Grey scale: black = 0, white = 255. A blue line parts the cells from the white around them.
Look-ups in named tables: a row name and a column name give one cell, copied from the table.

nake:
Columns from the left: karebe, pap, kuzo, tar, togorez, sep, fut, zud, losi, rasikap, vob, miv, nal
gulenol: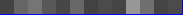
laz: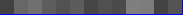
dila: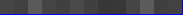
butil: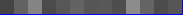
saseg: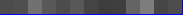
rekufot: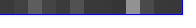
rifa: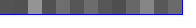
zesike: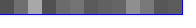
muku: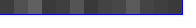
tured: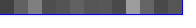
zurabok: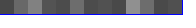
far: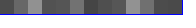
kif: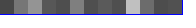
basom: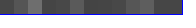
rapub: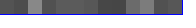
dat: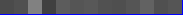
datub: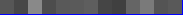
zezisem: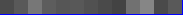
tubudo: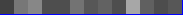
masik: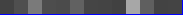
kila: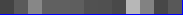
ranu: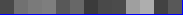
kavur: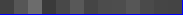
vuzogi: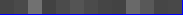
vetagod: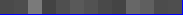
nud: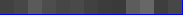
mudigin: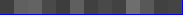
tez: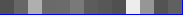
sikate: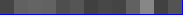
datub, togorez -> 89
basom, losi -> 72
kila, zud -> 80
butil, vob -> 100
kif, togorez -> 78
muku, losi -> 71

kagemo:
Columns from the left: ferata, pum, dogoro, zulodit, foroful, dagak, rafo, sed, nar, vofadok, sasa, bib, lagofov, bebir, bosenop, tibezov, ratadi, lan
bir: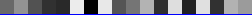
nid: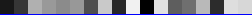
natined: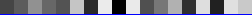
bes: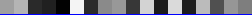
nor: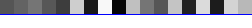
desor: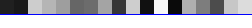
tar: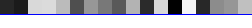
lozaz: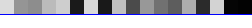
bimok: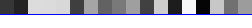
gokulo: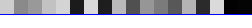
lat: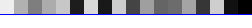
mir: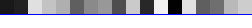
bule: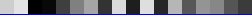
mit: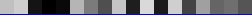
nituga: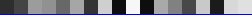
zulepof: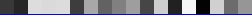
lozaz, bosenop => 43
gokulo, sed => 30
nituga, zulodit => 145
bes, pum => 180
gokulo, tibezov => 218
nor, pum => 99
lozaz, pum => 149
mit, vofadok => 30
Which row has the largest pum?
bule

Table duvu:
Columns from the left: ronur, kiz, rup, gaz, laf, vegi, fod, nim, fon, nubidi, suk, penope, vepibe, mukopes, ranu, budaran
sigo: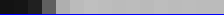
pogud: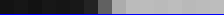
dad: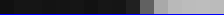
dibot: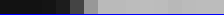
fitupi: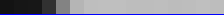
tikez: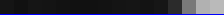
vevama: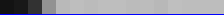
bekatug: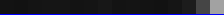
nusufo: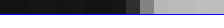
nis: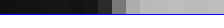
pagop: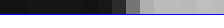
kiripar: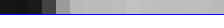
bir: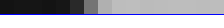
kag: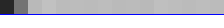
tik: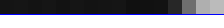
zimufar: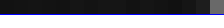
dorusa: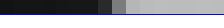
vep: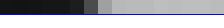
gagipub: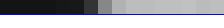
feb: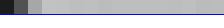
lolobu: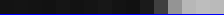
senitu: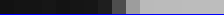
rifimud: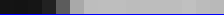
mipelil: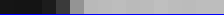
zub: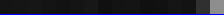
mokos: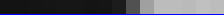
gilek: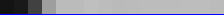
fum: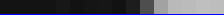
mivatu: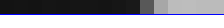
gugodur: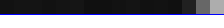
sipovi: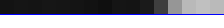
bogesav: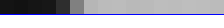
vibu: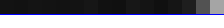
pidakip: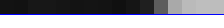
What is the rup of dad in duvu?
21
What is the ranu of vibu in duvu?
82
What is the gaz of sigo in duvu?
95
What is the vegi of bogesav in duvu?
128
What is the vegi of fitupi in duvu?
181
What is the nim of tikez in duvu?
18
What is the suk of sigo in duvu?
186
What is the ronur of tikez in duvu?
21
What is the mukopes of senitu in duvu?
188
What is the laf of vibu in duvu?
18
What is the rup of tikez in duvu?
21
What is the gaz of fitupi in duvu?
49

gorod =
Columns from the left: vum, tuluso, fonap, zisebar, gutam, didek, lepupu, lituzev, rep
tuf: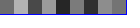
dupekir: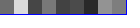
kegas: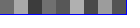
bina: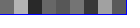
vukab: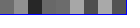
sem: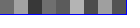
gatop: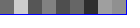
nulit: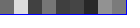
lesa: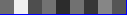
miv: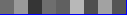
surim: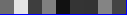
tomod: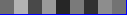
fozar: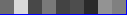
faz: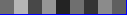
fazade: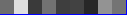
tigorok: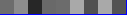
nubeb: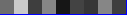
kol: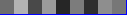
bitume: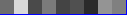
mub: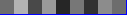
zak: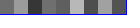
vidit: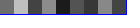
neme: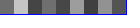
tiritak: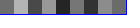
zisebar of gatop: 129
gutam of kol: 38
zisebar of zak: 111
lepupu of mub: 49
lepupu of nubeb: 54
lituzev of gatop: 159
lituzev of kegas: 156
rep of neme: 84
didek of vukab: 167
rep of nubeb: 62
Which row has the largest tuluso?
lesa

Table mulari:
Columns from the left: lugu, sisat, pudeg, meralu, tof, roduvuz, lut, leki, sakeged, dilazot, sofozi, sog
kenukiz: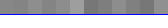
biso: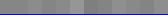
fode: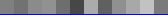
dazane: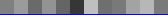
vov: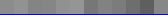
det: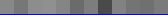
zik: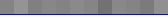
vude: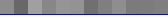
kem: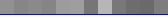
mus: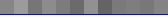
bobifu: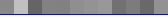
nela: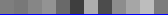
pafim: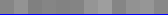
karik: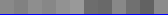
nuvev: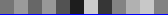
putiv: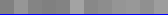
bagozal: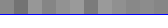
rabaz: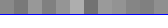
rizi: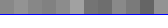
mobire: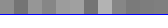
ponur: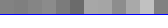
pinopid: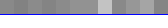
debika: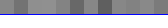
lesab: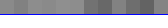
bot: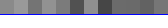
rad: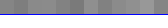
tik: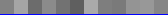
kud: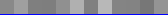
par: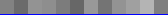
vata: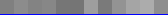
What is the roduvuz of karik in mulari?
153
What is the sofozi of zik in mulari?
123
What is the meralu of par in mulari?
142
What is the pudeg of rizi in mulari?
135
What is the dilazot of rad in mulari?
144
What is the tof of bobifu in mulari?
129
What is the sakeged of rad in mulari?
139
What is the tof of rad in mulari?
130
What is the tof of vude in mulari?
149
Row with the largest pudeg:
vude

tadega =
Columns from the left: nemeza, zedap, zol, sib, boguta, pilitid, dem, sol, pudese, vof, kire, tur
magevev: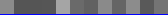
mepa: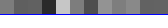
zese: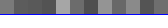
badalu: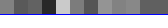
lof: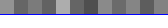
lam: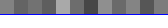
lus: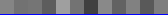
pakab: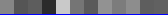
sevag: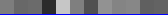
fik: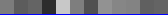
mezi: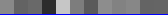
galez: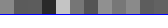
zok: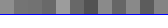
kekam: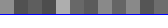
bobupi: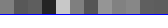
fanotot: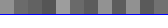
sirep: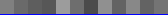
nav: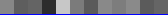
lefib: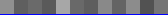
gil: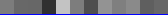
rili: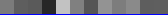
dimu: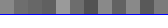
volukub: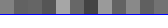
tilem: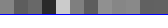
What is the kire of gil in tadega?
95
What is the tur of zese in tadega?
110
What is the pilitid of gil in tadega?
125
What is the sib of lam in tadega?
94
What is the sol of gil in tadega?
147
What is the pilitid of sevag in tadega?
127
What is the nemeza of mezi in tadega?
137
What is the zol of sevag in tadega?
107
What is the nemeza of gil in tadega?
124
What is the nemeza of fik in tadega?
124
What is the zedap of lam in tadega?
100
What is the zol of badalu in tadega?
98
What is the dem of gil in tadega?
78
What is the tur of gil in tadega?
103
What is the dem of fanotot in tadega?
92
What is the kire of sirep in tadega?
99
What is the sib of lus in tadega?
93
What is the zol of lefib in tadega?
106

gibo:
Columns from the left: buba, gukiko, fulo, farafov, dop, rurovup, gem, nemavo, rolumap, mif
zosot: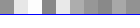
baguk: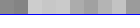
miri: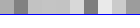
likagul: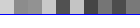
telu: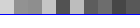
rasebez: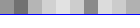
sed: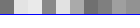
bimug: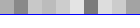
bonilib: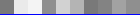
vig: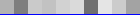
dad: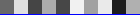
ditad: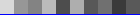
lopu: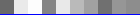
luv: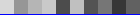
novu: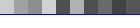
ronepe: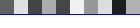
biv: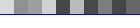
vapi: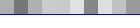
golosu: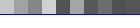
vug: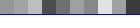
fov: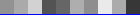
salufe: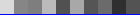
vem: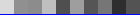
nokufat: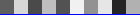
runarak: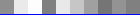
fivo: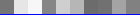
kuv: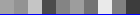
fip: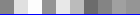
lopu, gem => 161
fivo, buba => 117
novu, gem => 78
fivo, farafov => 134
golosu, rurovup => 165
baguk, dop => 202
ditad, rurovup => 174
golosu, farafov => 209

